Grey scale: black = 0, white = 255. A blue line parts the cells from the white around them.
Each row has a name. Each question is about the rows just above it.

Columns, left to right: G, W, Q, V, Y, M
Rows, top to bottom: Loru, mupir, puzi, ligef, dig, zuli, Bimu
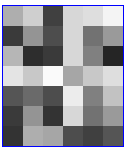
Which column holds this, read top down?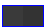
G
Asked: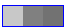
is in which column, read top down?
Y
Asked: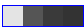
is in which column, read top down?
G
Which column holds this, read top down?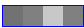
Y
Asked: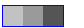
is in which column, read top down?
M
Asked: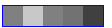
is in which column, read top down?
Y
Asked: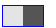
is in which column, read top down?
G

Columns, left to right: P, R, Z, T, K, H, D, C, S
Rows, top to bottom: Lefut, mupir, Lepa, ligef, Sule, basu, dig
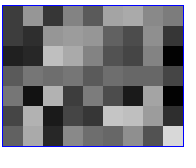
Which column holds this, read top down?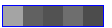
H
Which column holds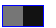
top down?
R
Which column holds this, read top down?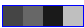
D

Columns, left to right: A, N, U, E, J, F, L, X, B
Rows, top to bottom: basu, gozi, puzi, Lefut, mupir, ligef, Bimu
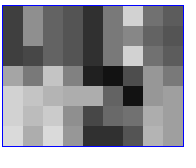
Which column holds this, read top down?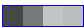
N
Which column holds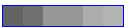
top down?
X
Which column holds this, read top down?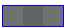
X
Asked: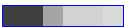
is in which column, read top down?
A

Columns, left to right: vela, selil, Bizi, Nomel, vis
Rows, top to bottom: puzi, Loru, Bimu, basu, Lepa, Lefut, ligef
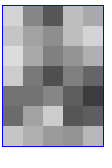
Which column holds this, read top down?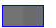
vela
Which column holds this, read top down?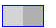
vis
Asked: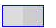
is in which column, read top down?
vela
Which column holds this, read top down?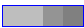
Nomel
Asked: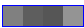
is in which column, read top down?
Nomel
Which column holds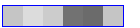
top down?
vela
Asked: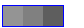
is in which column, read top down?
Nomel

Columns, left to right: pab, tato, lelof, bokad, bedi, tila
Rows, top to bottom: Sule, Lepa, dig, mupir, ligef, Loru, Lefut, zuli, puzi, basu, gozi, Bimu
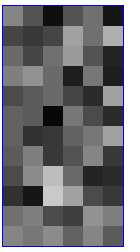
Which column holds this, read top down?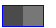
bedi
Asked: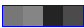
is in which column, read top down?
bedi
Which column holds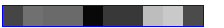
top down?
lelof

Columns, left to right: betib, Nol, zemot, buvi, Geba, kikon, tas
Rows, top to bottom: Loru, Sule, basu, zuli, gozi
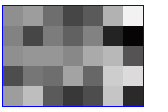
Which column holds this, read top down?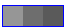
zemot
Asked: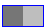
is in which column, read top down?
Nol
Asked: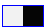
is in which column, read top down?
tas
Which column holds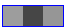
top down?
Nol
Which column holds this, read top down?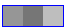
Nol
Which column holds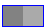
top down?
Geba

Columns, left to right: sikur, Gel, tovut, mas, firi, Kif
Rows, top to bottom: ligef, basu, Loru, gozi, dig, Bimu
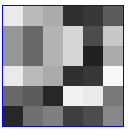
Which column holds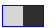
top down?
mas
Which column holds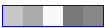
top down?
Kif
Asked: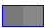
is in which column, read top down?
Kif
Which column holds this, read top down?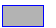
tovut
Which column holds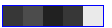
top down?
firi

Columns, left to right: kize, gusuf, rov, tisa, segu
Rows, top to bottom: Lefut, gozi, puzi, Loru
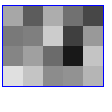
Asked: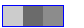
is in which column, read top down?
rov
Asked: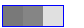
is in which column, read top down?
kize
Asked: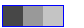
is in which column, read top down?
segu
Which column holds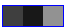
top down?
tisa
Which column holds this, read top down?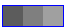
gusuf

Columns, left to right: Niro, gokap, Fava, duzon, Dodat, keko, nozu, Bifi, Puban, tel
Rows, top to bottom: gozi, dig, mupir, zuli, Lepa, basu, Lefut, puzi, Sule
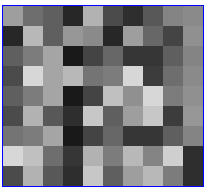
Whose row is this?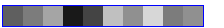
Lepa
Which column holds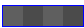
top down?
Niro
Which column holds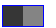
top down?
Bifi
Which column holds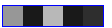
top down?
duzon
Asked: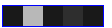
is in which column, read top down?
duzon
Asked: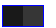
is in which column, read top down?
duzon
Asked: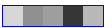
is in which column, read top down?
nozu

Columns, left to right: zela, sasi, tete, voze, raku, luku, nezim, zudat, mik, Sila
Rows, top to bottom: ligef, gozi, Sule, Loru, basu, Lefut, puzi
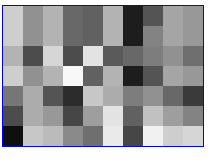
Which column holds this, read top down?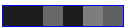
nezim
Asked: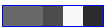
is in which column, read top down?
voze

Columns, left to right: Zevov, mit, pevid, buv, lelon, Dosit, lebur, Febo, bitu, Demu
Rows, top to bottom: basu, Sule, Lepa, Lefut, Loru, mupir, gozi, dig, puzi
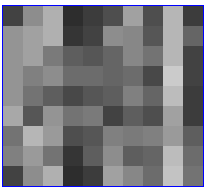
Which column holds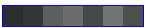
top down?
buv
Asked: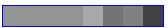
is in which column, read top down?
Zevov

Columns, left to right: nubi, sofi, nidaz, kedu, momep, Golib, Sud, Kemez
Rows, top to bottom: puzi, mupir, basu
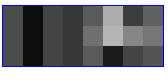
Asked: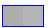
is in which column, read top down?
Golib
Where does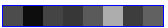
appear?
puzi
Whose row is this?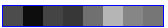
mupir
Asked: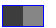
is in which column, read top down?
Sud
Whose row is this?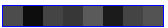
basu

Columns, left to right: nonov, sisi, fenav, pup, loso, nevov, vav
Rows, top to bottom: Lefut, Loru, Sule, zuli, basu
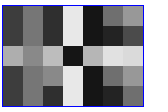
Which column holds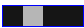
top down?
loso
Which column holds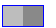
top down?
fenav

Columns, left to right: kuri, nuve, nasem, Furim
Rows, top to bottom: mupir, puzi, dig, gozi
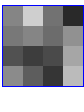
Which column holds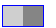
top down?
nuve
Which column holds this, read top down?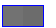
nasem
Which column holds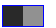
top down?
Furim
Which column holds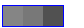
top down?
kuri
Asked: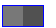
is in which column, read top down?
kuri
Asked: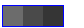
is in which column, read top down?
nasem

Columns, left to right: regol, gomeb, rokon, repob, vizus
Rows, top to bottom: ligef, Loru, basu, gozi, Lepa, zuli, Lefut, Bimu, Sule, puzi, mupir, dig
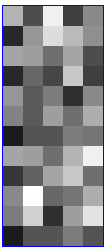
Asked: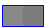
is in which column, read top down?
regol
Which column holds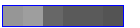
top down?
gomeb
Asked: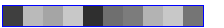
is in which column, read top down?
repob
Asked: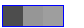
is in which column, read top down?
gomeb
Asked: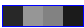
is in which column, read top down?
regol
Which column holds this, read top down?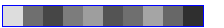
rokon

